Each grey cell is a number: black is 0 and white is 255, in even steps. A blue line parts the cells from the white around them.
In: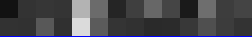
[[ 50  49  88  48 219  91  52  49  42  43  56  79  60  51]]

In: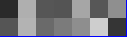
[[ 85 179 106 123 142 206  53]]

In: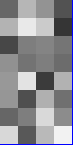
[[179 233 203  53]
 [145 115 126 108]
 [150  79 176 112]
 [216  88 185 242]]

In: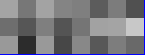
[[110  86 127  84 117 162 164 200]]

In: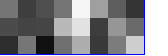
[[ 75  68  69 185 226  61 150 106]]

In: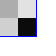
[[208  11]]

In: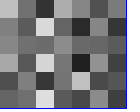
[[128  91 217 100  42 134  54]
 [168  88 213 118  32 146  65]
 [100 111 222  90  72 139  63]]

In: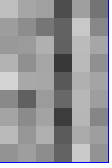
[[157 141 118  98 200 135]
 [179 144 165  56 185 144]
 [137  96 155 104 183 158]
 [186 150 175  91 170 158]]
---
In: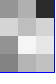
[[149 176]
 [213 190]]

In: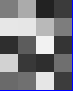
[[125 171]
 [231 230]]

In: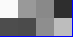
[[250 153]
 [ 77  75]]

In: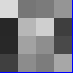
[[218 118]
 [ 39 183]]

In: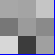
[[167 164]
 [119 155]]

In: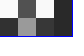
[[250  81]
 [ 49 154]]

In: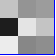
[[195 148]
 [ 29 228]]

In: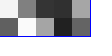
[[244 128]
 [ 96 250]]

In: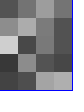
[[ 83 115]
 [141 172]]
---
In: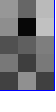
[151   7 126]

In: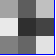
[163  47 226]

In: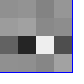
[144 161 238 162]

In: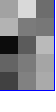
[162 123 186]

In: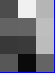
[ 76 100 188]

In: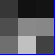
[ 54 137  65]

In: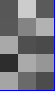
[ 87 132  74]

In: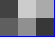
[ 66 144]
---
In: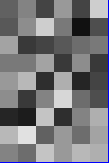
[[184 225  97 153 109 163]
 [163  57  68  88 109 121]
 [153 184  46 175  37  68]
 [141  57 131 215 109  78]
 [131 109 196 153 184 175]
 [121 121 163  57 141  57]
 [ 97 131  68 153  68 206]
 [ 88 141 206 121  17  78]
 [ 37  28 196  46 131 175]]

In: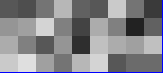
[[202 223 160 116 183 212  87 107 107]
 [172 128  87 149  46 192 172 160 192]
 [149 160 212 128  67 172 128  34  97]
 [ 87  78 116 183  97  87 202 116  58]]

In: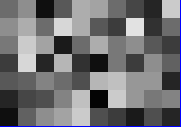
[[142 173 108 215 173  88  60 226  49 108]
 [120 203 163  26 108 173 120 142  88  60]
 [108 142  15  88 173 163 108  70  37 203]
 [ 88  97 131 108  79 182 192 151 151  37]
 [ 60 215  37 182  49  15 120  60 142  97]
 [ 37  70  79 131 192   4 203 151 120 131]
 [ 15  97 142 163 203  79  60  26  79  37]]

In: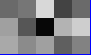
[[169 139 160  95 130]
 [160  86   7 179 206]
 [106 118 216  67 106]]

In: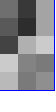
[[203 131 122]
 [185 122 143]
 [111  56 164]
 [ 89  45 164]
 [ 67 176 203]]

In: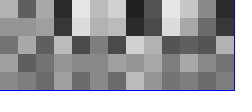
[[178  95 168  43 230 187 209  33  84 230 199 137  43]
 [159  95 116 149 137 137 159 149 168 126 168 137 116]
 [149 149 159  55 220 178 187  43  74 220 168 107  55]
 [137 126 107 159 107 137 107 187 149 116 126 107 126]
 [116 168  95 187  74 126  74 209 178  84  95  84 178]]

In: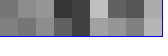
[[129 118 140  97  65 162 150 129 182]
 [118 140 150  54  65 192  97  85 171]]
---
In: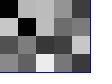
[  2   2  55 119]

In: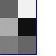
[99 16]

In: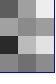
[ 93 139 226]

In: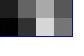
[30 49]

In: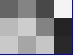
[101 205 198]

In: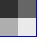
[ 48 234]

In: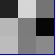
[ 34 124 138]

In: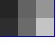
[ 37 107]
